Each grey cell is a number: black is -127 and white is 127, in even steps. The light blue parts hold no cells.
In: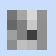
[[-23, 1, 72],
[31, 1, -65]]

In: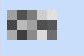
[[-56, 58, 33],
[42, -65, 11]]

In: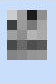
[[-65, 26, -6],
[31, 14, 51]]

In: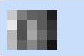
[[104, -44, 29],
[55, -47, 38]]

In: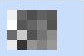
[[125, -41, -26],
[-20, 75, -45]]

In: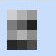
[[-2, -34, -93],
[20, 49, 12]]

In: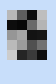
[[-114, -120, -21],
[22, 38, -108]]

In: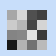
[[75, 54, -58],
[4, 7, 98]]
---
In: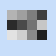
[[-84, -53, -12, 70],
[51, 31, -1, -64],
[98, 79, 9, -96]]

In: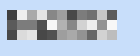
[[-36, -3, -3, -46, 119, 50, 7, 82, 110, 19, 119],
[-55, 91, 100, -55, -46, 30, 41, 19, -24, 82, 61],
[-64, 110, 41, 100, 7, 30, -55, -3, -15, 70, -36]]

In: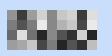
[[19, -67, 29, 82, 8, 71, 82, -67, 94],
[-3, -44, -3, 106, 8, 51, 71, -56, 106],
[29, 39, 71, -56, -3, -90, -44, -78, 62],
[-23, 94, -14, -90, 8, -44, -78, 82, -90]]

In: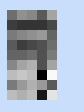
[[-66, -75, -75, -75, -55],
[-37, -66, -55, -46, -17],
[-27, -27, -17, -46, -5],
[-5, 7, 16, 25, -27],
[-17, 16, 7, -37, 36],
[-5, 25, 48, 25, -37],
[7, 36, 48, -46, 36],
[60, 48, 60, -104, 100],
[60, 70, 60, -126, 121]]

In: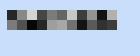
[[-4, -46, -120, -89, 30, 39, -14, -108, -37, -78, -66],
[-89, 8, 83, -57, -4, -26, 71, -66, 19, -108, 49]]

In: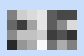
[[-24, -66, 34, 101, -34, 11, 90],
[-86, 22, 44, 121, -12, 44, 0],
[11, 66, 66, 78, -66, -45, -76],
[0, 78, 90, 101, -34, -55, -55]]
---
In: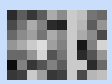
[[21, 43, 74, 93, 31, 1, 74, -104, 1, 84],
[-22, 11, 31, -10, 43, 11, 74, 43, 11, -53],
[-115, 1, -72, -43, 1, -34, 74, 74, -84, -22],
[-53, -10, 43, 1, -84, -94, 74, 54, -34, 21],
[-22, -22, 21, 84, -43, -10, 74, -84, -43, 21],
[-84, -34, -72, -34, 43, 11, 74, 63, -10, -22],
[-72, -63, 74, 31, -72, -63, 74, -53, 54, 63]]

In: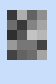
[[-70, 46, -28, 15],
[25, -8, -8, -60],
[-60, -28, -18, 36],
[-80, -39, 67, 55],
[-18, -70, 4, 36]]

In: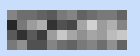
[[-6, 16, -46, -46, 4, -17, -28, -6, 4, -17, 16, -28],
[-88, -6, 28, 47, -77, -46, -56, 37, 81, 28, 47, 4],
[4, -17, -17, -28, -37, -6, 4, -28, -17, -6, -6, -28],
[-37, -77, -37, -67, 28, 71, 37, 16, 37, 28, 59, 71]]

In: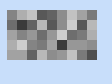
[[46, 77, 4, -5, 34, -68, 23, 23, 13],
[4, 46, 66, -39, -28, 13, 66, 34, -5],
[34, 34, -28, 56, 13, 23, 66, -5, -48],
[34, 4, 23, -17, 23, 77, -17, -5, 46],
[-17, -68, -28, 56, -39, 13, 77, -39, 56]]

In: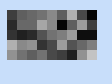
[[48, 9, 18, -76, -54, 28, -44, -23, -1],
[18, -13, -32, -13, -54, -65, -95, 18, 67],
[-85, -23, -23, 38, 9, -122, -32, 28, -65],
[-65, -32, -23, -13, 9, -32, 48, -54, -122],
[-76, -95, -85, -44, -13, -1, 28, -113, -113]]

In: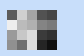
[[-36, 80, 37, -45, -57],
[26, 71, 92, -68, -78],
[110, 59, 48, 4, -5],
[16, -16, 92, -90, -111]]
